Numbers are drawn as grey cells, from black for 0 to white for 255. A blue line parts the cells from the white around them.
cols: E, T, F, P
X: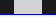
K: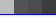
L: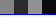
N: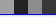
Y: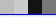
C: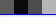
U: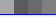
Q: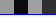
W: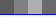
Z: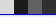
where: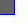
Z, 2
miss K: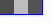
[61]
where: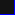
Y, 2
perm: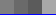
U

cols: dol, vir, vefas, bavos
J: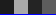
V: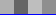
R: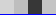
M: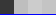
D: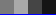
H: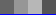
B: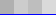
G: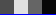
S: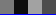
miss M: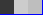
[196]
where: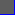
J, 3
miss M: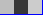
[196]
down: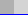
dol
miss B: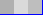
[204]
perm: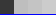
M

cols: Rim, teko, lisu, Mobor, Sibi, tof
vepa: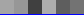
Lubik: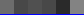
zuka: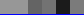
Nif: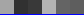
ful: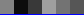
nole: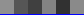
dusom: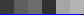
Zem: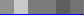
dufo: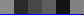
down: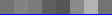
tof
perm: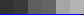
Nif

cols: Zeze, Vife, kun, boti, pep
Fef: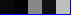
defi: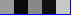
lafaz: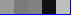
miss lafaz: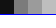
[130]
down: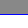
kun
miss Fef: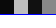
[2]

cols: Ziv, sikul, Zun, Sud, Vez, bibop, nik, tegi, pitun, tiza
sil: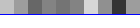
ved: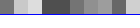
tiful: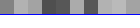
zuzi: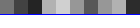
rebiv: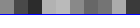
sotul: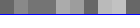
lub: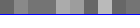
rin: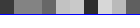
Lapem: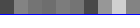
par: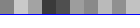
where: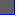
rin, 9
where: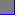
Lapem, 4
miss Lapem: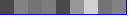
[110]

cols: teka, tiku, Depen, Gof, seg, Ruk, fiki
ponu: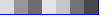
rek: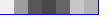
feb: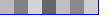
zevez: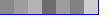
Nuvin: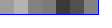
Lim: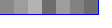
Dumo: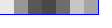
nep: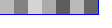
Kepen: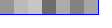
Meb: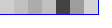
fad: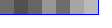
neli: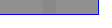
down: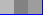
Ruk
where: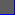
nep, 4
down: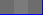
Gof
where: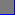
Nuvin, 3
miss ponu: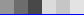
[116]
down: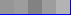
tiku

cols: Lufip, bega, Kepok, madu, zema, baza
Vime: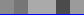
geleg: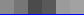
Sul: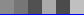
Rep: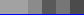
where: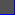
Sul, 2
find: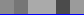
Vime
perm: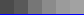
geleg

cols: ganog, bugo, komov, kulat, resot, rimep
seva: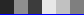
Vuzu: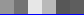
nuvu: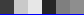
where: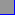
Vuzu, 0
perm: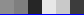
nuvu

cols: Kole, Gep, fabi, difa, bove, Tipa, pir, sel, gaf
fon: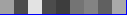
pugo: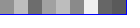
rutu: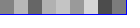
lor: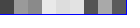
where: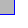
rutu, 1
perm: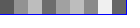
pugo
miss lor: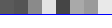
[221]
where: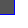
lor, 6
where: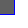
fon, 7
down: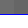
fabi

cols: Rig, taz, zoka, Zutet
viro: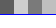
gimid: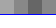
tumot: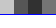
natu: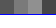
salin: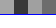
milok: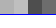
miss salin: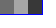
[160]
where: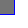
tumot, 3
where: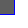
viro, 0
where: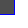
milok, 2

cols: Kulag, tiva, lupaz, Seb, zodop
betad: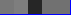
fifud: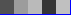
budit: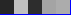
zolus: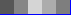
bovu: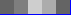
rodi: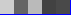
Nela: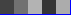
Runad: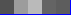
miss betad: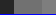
[119]
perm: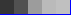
fifud
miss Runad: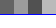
[93]
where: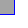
budit, 3
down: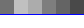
zodop

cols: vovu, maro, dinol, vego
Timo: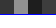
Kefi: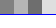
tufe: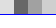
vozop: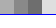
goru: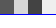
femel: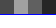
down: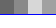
maro
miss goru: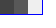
[215]

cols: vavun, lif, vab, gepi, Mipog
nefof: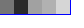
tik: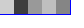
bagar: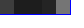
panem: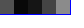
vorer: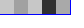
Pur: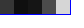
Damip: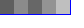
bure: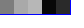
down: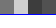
vavun
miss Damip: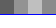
[103]

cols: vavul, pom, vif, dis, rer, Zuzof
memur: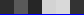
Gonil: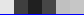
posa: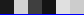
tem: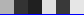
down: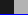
vavul
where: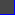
Gonil, 3
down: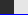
vavul
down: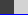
pom
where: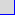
memur, 4

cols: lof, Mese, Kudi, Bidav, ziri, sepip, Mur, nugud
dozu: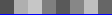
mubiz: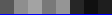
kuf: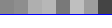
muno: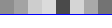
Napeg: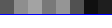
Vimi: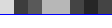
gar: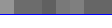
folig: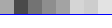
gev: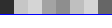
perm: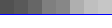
dozu
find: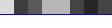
Vimi
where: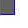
gar, 3
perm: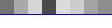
muno

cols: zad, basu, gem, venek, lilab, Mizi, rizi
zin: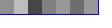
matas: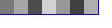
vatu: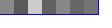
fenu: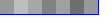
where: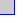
vatu, 2
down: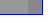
lilab
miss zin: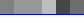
[144]
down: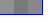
zad
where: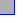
matas, 6
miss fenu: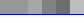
[160]

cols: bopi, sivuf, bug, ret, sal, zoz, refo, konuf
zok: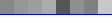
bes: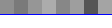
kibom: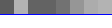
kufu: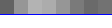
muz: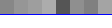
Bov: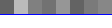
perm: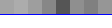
muz
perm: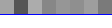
bes
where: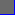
kufu, 6
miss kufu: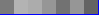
[106]

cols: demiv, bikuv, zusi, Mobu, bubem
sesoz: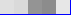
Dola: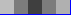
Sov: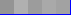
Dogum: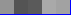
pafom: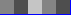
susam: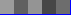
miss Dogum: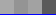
[84]
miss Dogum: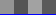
[169]
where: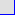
sesoz, 0
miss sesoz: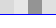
[140]

